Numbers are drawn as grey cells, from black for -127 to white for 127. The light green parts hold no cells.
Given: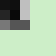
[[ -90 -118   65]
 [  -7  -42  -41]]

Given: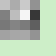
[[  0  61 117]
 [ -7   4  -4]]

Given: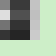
[[ 94 -47 -47]
 [-12 -76 -76]]

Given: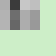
[[ 51 -17  44]
 [ 52 -24  45]]

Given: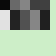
[[100 -94 -44]
 [ 97 -92 -46]]

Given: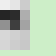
[[-90 -83  46]
 [ 17 -65  35]]
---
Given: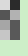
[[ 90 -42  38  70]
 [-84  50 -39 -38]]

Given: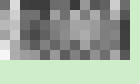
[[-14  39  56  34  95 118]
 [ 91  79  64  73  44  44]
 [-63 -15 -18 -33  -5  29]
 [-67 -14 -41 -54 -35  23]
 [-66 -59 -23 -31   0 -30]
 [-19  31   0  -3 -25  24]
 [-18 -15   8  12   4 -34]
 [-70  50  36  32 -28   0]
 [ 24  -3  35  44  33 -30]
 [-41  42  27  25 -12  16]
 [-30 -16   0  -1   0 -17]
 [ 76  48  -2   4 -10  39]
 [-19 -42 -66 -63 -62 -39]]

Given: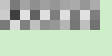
[[ 68  76  -6]
 [ -5 -65  90]
 [ 36  97   0]
 [ 15 -30  64]
 [ 32  95  16]
 [ 22  -2  23]
 [ 37  94  53]
 [ 42  -5  -8]
 [ 22  96  63]
 [ 43  -1 -13]]

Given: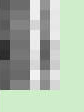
[[-39 -29 -37 -26 -76 -82 -29 -33 -37]
 [-20  -7   3  -8 -14  -8 -17 -22   1]
 [-20  -7   3  -8 -14  -8 -17 -22   1]
 [110 110  85 108 107  96  87 113  87]
 [ 20   4  11   5 -26 -31 -16  22  11]
 [107 103 103 107  78  85  76 102  85]]

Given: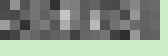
[[-55 -51  28 -70]
 [ 18 -52 -22 -59]
 [-44 -27 -77 -12]
 [-12 -11 -17 -25]
 [-24 -29  -6 -40]
 [-78 -15 -41 -30]
 [  2  68  44 -22]
 [ -2   2 -10 -61]
 [-36 -34 -27 -25]
 [-28  31  57 -21]
 [-51 -27 -46 -11]
 [-53 -18 -14 -63]
 [-15 -52   5 -82]
 [  6  22 -20  24]
 [-24 -29 -29 -31]
 [-21 -25 -22 -30]]

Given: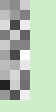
[[ 29  62  91  -4  74  34  61  50 -94  22]
 [ 11  27 -55  78   3 -54  47  86  78 -44]
 [ 77   0 107 -29   2 126 103  -8 -15 111]]

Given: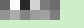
[[-26  20]
 [122  43]
 [-88   3]
 [ 83  28]
 [ -3  32]
 [-19  -1]]
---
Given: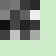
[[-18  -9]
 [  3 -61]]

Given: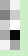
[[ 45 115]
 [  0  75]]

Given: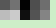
[[-40 -13]
 [ 60  75]]

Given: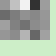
[[ 23  65]
 [-20  -2]]

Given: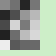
[[ 10 -14]
 [-89 -49]]

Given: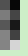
[[ -46 -120]
 [  -3  -58]]

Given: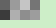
[[-28  27]
 [-68  47]]

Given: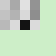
[[76 41]
 [66 51]]
